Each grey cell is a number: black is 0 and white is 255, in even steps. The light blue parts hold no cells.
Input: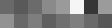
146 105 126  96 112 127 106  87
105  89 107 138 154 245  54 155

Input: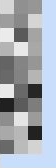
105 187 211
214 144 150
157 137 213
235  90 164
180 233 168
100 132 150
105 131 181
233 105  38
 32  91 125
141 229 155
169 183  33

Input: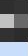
 49  44
 47  51
193 104

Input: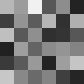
199 136 106 132  63  37
183 156 241  87 141  35
 62 148  92 182  49 176
191  89 143  48  52  87
 33 158 100 139 148 132
 58  90 153  35 158 197

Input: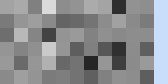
138 159 148 123 126 115  96 129 144 141  94
163 170 128 218 141 147 171 164  46 146 142
122 149 158 138 100 105 116 140 161 138 123
110 184 133  67 148 154 130 144 137 141 141
149 132 144 202 149  94 128  87  48 140  95
153 106 150 177 104 115  38 150  62 139 154

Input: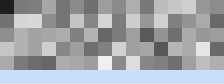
170 122 108 103 172 168 157 240 138 221 135 128 111 160 190 175
 30 122 126 167 117 139 111 157 138 174 120 188 199 207 151 140
114 213 216 141 117 197 134 212 124 205 151 208 128 148 170 105
142 177 162 167 172 129 179 102 124 159  89 148 111 171 151 157
198 177 162 206 135 158 111 129 209 159 166  87 181 171 229 105

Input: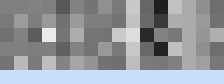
116 186 122 190 131 166 148 114 111 189 122 120 128 171 159 120
128 128 130 127  87 130 116 144 121 201 102  31 193 171 143 110
121 156 126 153 114 154 126 125 115 194 105  58 173 171 153 113
113 130  92 236 117 173 118 116 202 221  41 130 120 171 150 175
128 128 125 127  97 131 116 153 121 200 104  34 192 171 143 110
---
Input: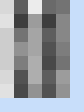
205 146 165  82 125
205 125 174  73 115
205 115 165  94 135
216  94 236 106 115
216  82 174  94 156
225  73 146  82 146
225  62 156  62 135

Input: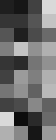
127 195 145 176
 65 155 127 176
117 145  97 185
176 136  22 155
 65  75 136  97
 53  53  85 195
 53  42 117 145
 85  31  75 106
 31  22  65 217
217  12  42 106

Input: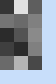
 53 225  94
106 181  72
116 106 128
 43  83 138
 63  43 128

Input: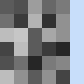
189 198  91 167 145
 68 189  91  59  38
189 145  91 145  68
 80 112  38 122 134
 91  80 157 103 122
112  59 179  49 145

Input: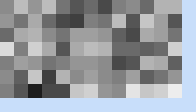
139 188 149 188 116  85 106  73 127 139 106 179 179
106 170 179 139 116 159 159 149  96  73 170 159 116
127 159 149 116 127 149 149 139  73  85 179 170  96
219 127 208 170  85 170 188 179 106 106  96 106 208
149 116 170 106  73  63 127 116 188  85 198 159  85
139  96 198  63 179 139 159 139 127 159  96 116 149
127  85  29  73  73 198 208 149 139 228 198 208 237

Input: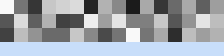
 86 219  95 178  65  74 238 158 228 127 127 199  86 147 228 189
 65 189 147 106 106 199 136  74 117 249 117 169  45 189 158 178
249 117  54 199 210 219  36 178 136  27 169  54 106 169  95 158
